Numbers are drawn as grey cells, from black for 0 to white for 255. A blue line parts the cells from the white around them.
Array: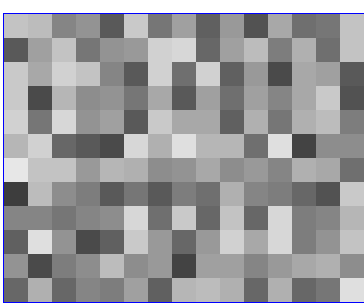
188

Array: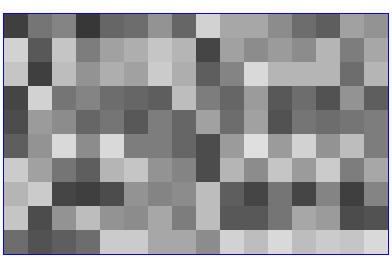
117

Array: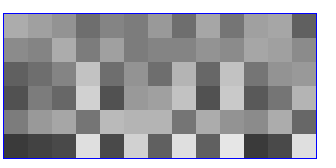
160

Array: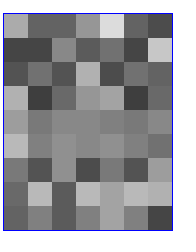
99

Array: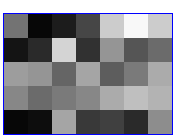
7

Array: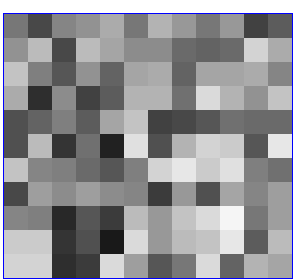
72
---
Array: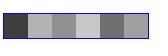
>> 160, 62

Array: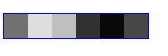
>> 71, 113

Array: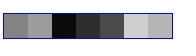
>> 182, 132

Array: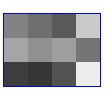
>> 202, 61

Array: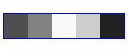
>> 34, 79

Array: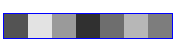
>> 125, 83

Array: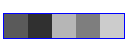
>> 204, 90
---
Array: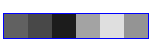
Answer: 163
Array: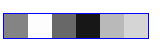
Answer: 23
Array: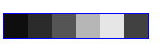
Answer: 182
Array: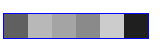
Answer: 138
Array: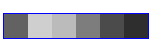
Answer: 125
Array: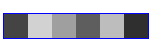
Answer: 94
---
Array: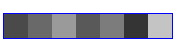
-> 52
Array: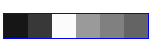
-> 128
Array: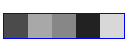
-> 34
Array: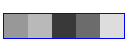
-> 108
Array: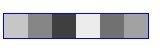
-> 113
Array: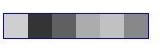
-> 193
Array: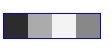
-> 243
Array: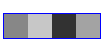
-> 50
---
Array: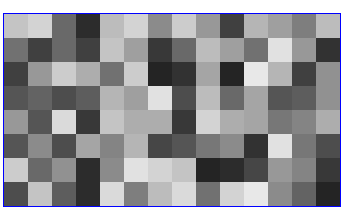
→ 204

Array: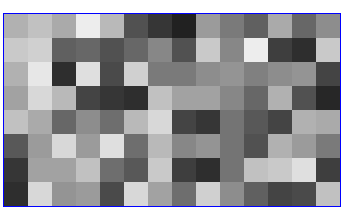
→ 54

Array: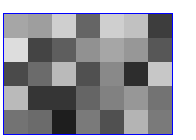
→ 186

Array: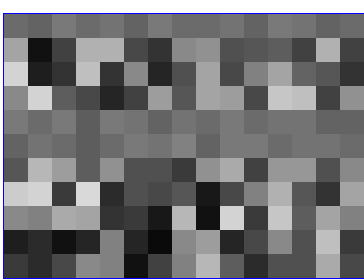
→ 30

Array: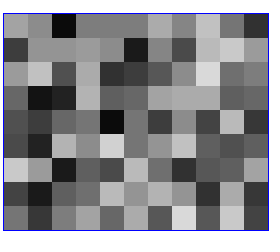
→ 67

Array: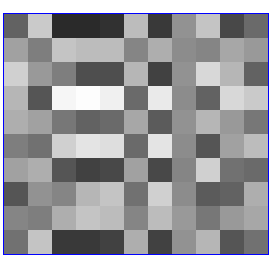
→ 133

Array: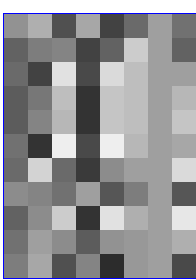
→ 113
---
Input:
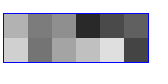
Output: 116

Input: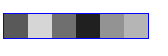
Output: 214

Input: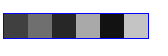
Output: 111

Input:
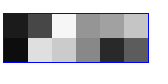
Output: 223

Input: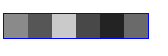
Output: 86

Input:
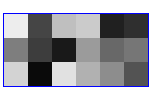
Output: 10

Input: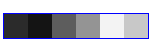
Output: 20
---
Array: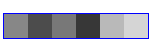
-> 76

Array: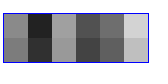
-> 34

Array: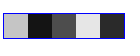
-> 20

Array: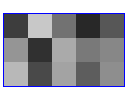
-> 200

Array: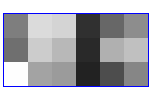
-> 219

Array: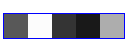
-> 252

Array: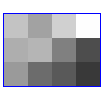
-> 162

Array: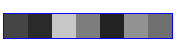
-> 42
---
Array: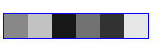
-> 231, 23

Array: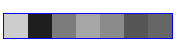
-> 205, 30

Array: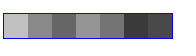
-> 192, 58

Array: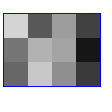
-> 212, 22

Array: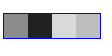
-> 217, 33

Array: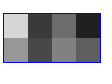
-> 214, 32

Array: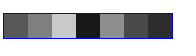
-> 201, 24

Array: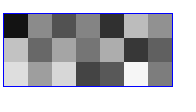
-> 246, 19

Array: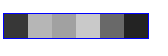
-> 201, 35

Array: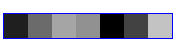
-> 195, 0
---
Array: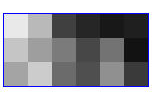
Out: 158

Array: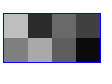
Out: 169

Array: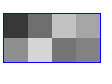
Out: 214

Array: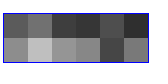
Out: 191

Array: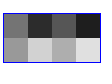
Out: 210

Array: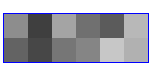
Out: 71
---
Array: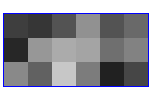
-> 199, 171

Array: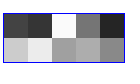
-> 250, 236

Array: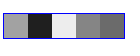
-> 237, 162

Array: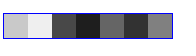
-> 239, 201

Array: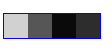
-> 209, 86

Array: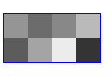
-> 236, 186

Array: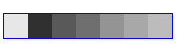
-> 231, 188

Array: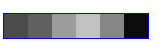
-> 193, 156

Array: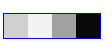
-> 243, 208
